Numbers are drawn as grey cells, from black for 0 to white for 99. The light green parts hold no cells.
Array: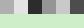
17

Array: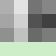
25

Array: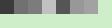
23

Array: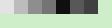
6

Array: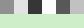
21

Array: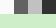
19

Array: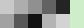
7
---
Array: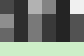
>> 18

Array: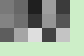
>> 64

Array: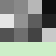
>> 43

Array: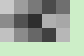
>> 54

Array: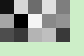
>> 22

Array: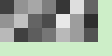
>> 25

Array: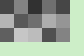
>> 77

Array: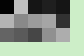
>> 35
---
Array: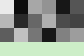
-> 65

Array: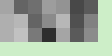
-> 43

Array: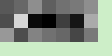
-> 55

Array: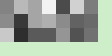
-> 64

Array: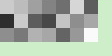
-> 62

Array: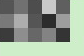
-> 30
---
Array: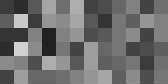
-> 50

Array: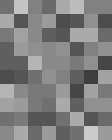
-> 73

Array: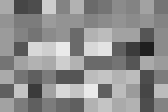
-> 51

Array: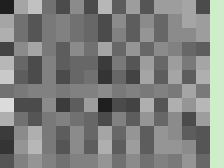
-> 61

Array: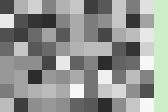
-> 77

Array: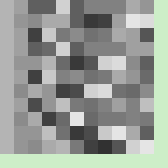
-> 50

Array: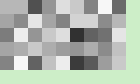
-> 51

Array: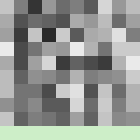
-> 83
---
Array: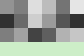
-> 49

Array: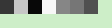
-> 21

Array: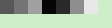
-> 34

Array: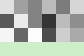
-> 95

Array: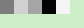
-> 48

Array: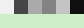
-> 93

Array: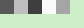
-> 34

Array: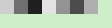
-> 80
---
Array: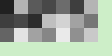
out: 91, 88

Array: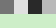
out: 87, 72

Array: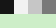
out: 94, 77

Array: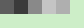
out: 76, 68

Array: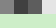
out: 89, 51

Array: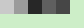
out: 78, 60

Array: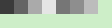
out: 89, 73

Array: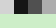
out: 82, 67

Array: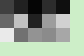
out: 91, 81
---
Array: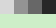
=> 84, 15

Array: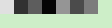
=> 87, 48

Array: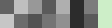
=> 38, 35

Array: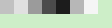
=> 75, 95

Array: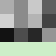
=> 67, 58

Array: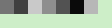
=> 45, 71

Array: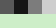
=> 34, 80
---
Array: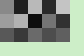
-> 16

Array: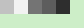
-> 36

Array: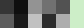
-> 44

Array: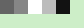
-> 73

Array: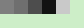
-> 7

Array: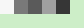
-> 62
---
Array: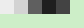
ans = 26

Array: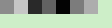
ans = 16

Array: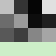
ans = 5

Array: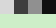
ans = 24

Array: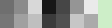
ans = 23

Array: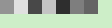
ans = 28

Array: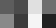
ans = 23

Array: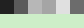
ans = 35

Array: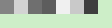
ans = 36

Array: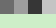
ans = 42
